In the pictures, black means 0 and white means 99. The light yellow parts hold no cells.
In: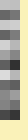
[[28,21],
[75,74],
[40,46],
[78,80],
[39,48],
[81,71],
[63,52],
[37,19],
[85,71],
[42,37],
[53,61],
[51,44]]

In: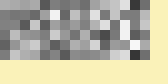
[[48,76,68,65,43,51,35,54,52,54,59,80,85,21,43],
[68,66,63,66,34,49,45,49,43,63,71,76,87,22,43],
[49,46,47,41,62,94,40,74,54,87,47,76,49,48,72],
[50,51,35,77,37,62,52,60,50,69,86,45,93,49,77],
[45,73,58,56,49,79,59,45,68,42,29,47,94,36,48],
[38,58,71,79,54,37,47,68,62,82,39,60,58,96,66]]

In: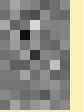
[[43,62,50,58,62,49,53],
[50,64,54,50,37,43,53],
[43,57,35,30,55,43,42],
[65,39,46,83,51,50,51],
[42,62,6,55,40,49,51],
[49,60,46,59,43,40,55],
[44,47,62,19,52,49,41],
[52,38,38,53,44,74,38],
[47,47,63,44,56,39,42],
[45,45,45,50,53,57,48],
[53,48,41,45,35,52,46]]

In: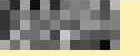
[[66,43,67,38,37,39,65,28,30,26,3,51],
[38,16,63,6,58,17,44,50,48,60,30,72],
[21,39,50,36,52,40,57,49,55,44,32,51],
[20,34,65,44,39,50,38,34,58,58,48,50],
[24,66,43,43,58,27,77,54,39,33,32,38]]

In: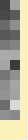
[[56,53],
[26,63],
[28,35],
[41,55],
[34,37],
[47,51],
[66,66],
[64,23],
[46,56],
[55,64],
[57,63],
[42,84]]

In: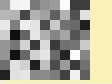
[[13,87,89,53,54,48,25,93,37],
[61,94,95,47,57,60,98,23,24],
[71,70,27,69,63,37,69,32,87],
[90,49,92,88,29,78,44,41,12],
[80,6,39,89,68,52,64,33,49],
[58,46,82,22,85,23,44,45,78],
[58,7,40,81,89,41,14,97,52],
[43,87,81,12,75,29,60,22,44]]

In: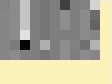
[[52,54,49,49,46,49,55,49,54,52],
[51,54,76,49,46,49,25,49,50,82],
[52,54,76,49,46,49,55,49,54,42],
[52,54,76,49,46,49,55,49,54,39],
[52,54,87,49,46,49,49,49,54,52],
[52,48,2,49,68,49,55,50,44,69]]
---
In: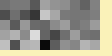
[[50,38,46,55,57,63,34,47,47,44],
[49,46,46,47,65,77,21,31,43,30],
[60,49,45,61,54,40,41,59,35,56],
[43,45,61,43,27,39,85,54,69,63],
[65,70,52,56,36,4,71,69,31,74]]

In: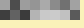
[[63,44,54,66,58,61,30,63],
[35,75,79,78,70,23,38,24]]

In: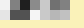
[[50,44,78,54,12,50,94],
[75,71,78,95,32,32,89]]

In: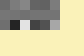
[[48,38,39,52,48,42],
[45,45,45,44,45,46],
[65,32,26,88,14,43]]

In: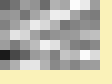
[[61,91,98,65,69,42,57,61,45,36],
[48,51,64,91,92,74,64,46,59,57],
[53,55,51,46,70,84,91,74,62,50],
[74,72,60,59,57,51,63,83,88,66],
[53,47,50,64,87,93,73,63,48,61],
[85,97,72,76,50,65,60,39,28,10],
[61,60,52,60,53,69,89,88,68,54]]

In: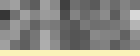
[[46,51,42,50,35,39,43,25,53,62,36,43,62,57],
[84,53,36,54,47,41,51,30,59,60,52,62,44,21],
[70,50,46,44,43,47,34,38,47,50,39,52,60,43],
[56,38,50,51,53,34,33,36,51,66,46,38,59,57],
[50,44,36,50,48,36,33,39,55,67,47,37,44,62]]

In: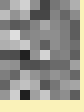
[[68,53,46,26,56,81,72,52],
[54,40,51,27,27,68,57,73],
[36,48,53,65,51,38,35,46],
[36,49,55,55,53,50,86,71],
[43,49,55,37,53,78,71,68],
[37,51,49,82,57,13,30,31],
[62,41,41,35,31,32,56,58],
[40,52,57,49,57,69,40,49],
[64,61,46,33,68,75,68,39],
[36,55,50,77,62,12,80,58]]
